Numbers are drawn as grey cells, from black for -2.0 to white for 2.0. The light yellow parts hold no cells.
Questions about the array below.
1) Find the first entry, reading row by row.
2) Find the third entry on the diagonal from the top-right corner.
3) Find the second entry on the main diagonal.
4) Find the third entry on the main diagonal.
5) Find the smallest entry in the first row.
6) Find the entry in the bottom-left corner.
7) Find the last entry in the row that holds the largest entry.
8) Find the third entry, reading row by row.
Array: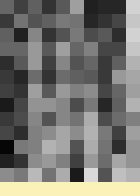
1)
-0.4
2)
-0.6
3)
-0.2
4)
0.1
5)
-1.5
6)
0.2
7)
0.8
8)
-0.5

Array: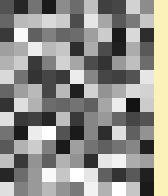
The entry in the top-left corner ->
-0.7
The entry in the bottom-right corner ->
-1.6
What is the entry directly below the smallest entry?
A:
-0.9
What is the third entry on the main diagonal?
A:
-0.5
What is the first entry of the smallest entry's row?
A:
-1.2
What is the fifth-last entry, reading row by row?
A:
1.8
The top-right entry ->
0.2
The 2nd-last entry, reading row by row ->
1.1
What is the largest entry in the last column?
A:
1.6
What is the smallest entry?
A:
-1.7
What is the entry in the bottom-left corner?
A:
1.5
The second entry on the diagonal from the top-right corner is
-0.1
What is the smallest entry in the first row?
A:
-1.6
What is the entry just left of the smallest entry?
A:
1.7
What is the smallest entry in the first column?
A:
-1.4
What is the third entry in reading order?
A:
-0.2
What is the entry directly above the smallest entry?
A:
1.4
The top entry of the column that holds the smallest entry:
1.3

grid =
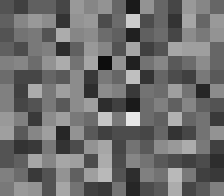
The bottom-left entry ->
-0.1
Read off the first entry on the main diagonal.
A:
-0.7
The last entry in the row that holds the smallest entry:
-0.4
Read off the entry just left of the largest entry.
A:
-0.1
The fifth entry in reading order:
-0.9
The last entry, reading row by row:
0.0
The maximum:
1.6
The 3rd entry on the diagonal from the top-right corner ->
0.2
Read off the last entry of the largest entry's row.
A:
-1.1
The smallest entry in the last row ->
-1.4
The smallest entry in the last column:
-1.3
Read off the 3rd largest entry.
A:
1.1
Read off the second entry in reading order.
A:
-1.0
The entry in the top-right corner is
-0.4
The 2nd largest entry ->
1.2
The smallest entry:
-1.8
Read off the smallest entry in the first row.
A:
-1.6
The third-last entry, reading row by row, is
-0.9
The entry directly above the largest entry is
-1.6
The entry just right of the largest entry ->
-0.3
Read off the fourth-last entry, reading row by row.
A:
0.7
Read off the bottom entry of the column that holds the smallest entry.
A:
-1.1
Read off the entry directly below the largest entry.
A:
-0.8
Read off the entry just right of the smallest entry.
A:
0.3
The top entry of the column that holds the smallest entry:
0.3
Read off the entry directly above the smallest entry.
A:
0.1

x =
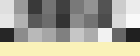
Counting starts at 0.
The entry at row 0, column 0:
1.5
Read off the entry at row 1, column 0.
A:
1.6
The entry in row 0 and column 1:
0.4
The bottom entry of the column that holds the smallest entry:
-1.5
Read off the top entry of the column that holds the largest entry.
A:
1.7
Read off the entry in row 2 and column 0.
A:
-1.4
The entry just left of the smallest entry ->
-0.4
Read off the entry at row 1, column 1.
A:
0.8
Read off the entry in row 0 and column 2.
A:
-1.1
